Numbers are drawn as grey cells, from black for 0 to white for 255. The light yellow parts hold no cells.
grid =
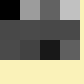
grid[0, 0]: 1
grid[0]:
[1, 156, 98, 193]
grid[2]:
[74, 66, 24, 95]
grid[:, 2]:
[98, 72, 24]

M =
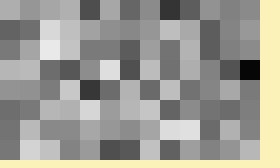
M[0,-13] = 174
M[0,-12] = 150
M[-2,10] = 107
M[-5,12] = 6
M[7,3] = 131
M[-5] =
[182, 186, 109, 87, 141, 222, 80, 188, 113, 174, 130, 83, 6]
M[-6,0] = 121
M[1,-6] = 150
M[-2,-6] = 165
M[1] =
[99, 111, 216, 191, 162, 143, 136, 150, 190, 169, 93, 132, 152]
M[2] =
[121, 165, 233, 195, 122, 123, 92, 158, 115, 179, 93, 128, 139]
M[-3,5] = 156
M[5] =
[110, 121, 182, 177, 214, 156, 182, 197, 100, 139, 115, 108, 126]
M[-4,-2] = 168
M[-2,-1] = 130
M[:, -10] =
[176, 191, 195, 87, 200, 177, 138, 131]
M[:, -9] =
[78, 162, 122, 141, 55, 214, 167, 154]
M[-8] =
[174, 150, 166, 176, 78, 167, 102, 139, 52, 93, 146, 129, 138]
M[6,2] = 137
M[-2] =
[115, 185, 137, 138, 167, 151, 140, 165, 220, 224, 107, 177, 130]
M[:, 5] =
[167, 143, 123, 222, 108, 156, 151, 79]

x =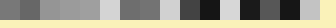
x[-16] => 120
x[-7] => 67
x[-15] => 103
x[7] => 115

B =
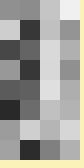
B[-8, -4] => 144
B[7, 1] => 44
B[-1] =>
[162, 44, 128, 177]
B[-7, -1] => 148
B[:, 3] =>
[240, 148, 176, 144, 174, 179, 214, 177]
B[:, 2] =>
[197, 192, 217, 216, 223, 192, 181, 128]
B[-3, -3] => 108
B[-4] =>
[91, 96, 223, 174]
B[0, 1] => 140

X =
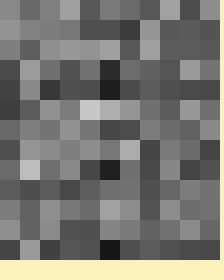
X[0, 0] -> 136
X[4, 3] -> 80
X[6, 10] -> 137
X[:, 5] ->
[121, 79, 160, 43, 30, 174, 71, 119, 32, 111, 161, 132, 22]
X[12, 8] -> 81
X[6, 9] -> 98
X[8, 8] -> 135
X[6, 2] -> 116
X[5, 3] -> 124
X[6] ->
[104, 126, 116, 145, 118, 71, 76, 124, 107, 98, 137]
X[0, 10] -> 141
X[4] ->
[67, 137, 56, 80, 78, 30, 75, 92, 79, 74, 72]
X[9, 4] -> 93
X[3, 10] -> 115
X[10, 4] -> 107
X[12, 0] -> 68
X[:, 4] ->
[87, 80, 148, 114, 78, 199, 118, 141, 71, 93, 107, 80, 81]
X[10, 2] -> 142
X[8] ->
[106, 189, 110, 136, 71, 32, 112, 73, 135, 68, 82]
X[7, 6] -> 172
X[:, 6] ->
[106, 60, 87, 108, 75, 150, 76, 172, 112, 114, 140, 122, 79]
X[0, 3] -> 160
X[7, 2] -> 138
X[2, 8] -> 91
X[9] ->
[92, 78, 91, 72, 93, 111, 114, 79, 103, 124, 114]
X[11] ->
[143, 99, 138, 81, 80, 132, 122, 98, 113, 139, 103]
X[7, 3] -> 126
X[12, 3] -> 86
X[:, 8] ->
[161, 88, 91, 85, 79, 92, 107, 122, 135, 103, 140, 113, 81]
